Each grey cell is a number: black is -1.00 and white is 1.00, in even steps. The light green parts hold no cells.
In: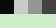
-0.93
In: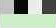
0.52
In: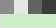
0.10
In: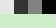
0.81
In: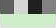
-0.25
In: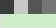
-0.54
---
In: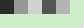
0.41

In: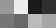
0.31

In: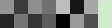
-0.38

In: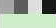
-0.81

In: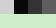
-0.26

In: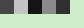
-0.62

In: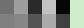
-0.50

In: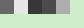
0.36

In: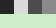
0.08
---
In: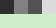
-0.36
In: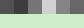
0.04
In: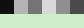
0.12
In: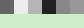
0.07
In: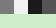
-0.80
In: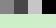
0.55
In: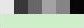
0.04
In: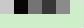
-0.57
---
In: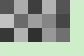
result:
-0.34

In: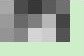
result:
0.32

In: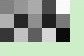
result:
0.01

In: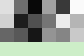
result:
0.75

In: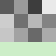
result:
-0.29

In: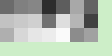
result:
-0.16

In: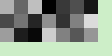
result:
0.39

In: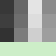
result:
-0.56

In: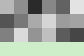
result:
0.44
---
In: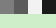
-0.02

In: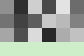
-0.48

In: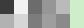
-0.03

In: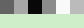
0.09

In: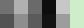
-0.35

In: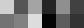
-0.60
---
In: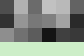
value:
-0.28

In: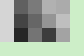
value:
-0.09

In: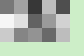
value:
0.15

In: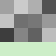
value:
-0.24

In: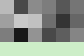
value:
0.15

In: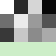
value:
0.09

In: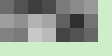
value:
0.57
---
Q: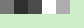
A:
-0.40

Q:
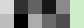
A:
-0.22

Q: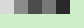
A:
-0.40

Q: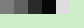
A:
-0.67

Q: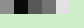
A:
-0.31

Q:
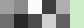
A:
0.97
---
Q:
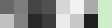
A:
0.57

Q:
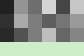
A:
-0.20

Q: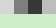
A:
-0.57

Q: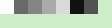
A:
-0.87

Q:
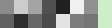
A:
-0.02

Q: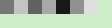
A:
0.14
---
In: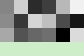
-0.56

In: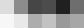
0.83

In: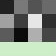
-0.52

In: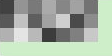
0.51

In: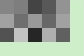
-0.13

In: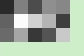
0.98
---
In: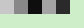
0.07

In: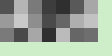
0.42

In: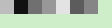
-0.87

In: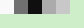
-0.12

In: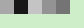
-0.82

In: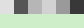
-0.33

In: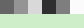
0.16

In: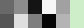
0.10
